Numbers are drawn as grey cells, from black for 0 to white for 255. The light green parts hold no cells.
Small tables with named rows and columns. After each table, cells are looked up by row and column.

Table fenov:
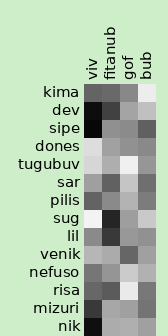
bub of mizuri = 116
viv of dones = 221
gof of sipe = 139
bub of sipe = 96
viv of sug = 243
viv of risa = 103
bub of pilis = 124
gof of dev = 164
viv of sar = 159
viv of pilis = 99
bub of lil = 145
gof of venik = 102
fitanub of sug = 37
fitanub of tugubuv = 174

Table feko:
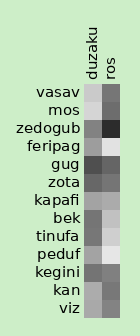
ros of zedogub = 44
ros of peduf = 230
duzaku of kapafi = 163
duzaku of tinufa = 119
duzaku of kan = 172
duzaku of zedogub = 130
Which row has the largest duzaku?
mos

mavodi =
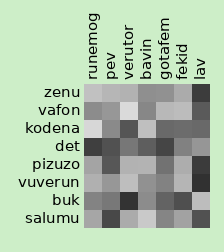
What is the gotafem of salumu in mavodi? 133
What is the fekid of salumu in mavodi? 162
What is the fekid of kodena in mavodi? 108
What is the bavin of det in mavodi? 94
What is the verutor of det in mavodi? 119
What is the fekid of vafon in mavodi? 188
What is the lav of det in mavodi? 150
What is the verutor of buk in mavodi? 51
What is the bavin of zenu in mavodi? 143
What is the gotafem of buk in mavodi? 99
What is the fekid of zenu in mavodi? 171
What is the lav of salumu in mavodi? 81
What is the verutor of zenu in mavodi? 178
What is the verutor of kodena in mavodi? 85
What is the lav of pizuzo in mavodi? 59
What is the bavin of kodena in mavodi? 191
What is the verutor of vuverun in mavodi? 190
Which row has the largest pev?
zenu

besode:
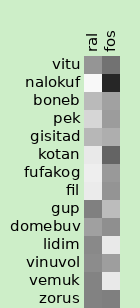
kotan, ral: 233
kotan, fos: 100
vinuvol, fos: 158
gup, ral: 128
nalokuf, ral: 248
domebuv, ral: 160
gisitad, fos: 174
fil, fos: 148
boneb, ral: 186
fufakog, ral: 238
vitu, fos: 114
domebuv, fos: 143
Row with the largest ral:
nalokuf

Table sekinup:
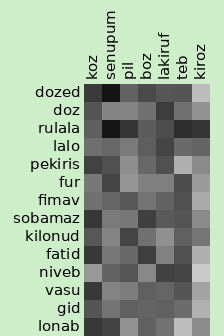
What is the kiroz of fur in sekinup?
155
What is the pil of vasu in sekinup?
125
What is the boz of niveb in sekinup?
136
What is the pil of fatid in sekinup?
103
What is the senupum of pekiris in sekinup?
80
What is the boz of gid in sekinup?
100
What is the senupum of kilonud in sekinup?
132
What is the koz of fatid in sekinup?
56
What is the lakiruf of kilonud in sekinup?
144
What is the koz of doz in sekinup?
84
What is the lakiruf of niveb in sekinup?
65

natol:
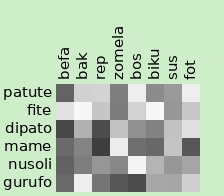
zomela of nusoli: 135
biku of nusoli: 180
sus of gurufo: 166
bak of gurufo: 239
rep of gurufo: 116
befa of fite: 226
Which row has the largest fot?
patute

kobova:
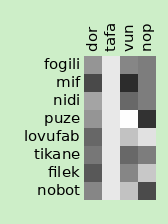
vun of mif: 44
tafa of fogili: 232
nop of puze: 50
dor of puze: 149
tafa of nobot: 232
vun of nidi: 104
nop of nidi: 125
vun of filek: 134
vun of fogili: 134
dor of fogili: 149
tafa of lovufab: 232
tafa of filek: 232

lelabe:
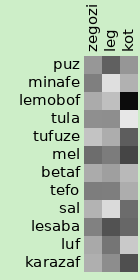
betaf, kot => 185
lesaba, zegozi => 129
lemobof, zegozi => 171
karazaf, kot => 79
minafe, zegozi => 127
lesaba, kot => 103
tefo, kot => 173
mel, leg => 124
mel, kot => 69

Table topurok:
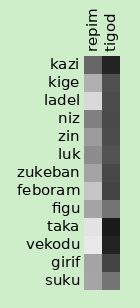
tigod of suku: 116
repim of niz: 128
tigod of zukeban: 72
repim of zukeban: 164
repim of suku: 165
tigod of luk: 82
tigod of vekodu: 34

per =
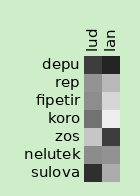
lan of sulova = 172
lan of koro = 238
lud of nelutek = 140
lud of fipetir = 141
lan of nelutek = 146
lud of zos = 198
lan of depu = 36
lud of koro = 114
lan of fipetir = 214
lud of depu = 61
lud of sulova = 47
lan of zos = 61
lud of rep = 147
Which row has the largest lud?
zos

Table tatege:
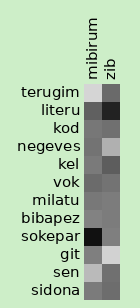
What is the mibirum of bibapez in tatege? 130
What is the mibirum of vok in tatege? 107
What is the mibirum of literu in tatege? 96
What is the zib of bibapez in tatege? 124
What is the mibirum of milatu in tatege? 120
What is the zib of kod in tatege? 112
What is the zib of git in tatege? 210
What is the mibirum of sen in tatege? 186
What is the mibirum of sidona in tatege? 123
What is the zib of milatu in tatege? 124
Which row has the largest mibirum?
terugim

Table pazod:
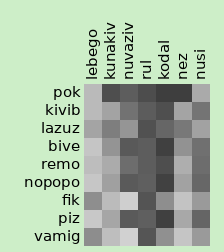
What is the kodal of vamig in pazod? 144
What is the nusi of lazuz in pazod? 162
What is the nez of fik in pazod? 195
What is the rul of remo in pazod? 93
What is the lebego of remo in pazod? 189
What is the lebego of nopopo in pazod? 198
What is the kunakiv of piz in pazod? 166
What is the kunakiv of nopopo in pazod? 160
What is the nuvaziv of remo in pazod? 109
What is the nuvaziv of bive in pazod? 89
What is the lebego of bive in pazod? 197
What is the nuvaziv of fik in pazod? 207
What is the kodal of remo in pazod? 78
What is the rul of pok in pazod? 77
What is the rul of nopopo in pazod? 95
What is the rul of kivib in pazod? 92
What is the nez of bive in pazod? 146
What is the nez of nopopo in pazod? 162

